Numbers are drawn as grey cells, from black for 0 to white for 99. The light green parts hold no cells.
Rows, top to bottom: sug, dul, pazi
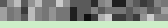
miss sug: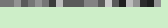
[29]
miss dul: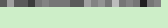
[40]

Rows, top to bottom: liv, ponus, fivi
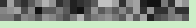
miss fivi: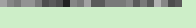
[41]
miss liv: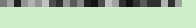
[24]

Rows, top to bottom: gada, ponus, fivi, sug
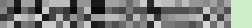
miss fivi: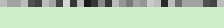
[68]
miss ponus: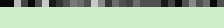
[37]

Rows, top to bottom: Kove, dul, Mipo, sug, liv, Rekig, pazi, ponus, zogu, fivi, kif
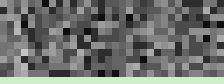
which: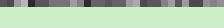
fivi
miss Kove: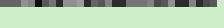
[23]
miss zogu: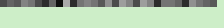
[12]

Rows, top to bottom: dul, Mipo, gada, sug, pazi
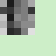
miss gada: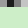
[54]
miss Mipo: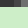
[49]
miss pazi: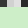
[49]
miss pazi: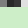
[81]
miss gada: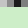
[60]
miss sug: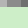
[27]
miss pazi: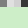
[16]

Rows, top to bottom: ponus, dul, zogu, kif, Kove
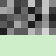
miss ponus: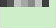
[29]
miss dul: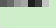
[18]

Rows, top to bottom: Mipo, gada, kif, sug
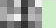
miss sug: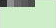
[45]
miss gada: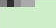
[60]
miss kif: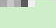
[72]
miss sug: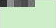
[40]
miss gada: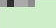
[50]
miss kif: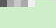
[72]

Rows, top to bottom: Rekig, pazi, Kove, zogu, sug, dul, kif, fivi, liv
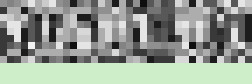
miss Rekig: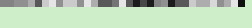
[22]
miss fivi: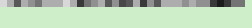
[39]
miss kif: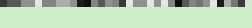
[94]
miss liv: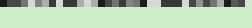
[73]
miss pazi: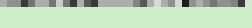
[62]
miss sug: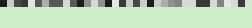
[17]
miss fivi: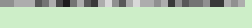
[39]

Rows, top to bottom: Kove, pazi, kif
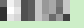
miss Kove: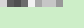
[47]
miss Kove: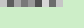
[94]

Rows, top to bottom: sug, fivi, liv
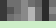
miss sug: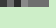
[38]
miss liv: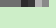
[48]

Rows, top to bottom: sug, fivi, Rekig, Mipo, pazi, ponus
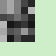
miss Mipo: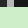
[21]
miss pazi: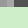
[37]

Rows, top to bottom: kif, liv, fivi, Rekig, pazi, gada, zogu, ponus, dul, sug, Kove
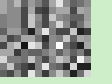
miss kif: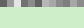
[33]
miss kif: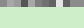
[71]

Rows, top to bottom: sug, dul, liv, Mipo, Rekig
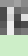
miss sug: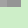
[53]
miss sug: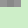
[63]
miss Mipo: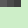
[92]
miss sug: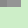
[63]
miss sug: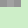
[53]
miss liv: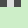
[81]
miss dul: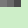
[86]

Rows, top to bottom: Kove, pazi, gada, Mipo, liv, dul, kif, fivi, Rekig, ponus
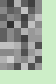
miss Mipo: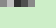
[69]
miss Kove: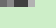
[37]
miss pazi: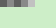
[42]
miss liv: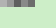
[64]
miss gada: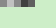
[47]

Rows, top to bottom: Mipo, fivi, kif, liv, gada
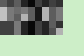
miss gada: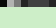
[31]
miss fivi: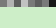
[42]

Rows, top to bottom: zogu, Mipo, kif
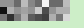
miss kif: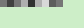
[30]
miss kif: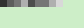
[25]
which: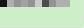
Mipo
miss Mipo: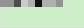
[63]
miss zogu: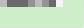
[52]

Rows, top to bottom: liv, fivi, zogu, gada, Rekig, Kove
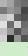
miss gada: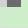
[87]
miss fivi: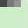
[52]
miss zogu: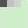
[37]

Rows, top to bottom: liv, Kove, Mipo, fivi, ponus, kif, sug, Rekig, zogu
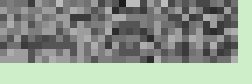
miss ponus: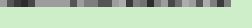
[39]
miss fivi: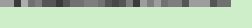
[55]

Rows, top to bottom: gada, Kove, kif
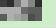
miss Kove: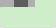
[41]
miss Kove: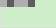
[41]
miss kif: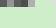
[63]
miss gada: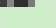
[68]

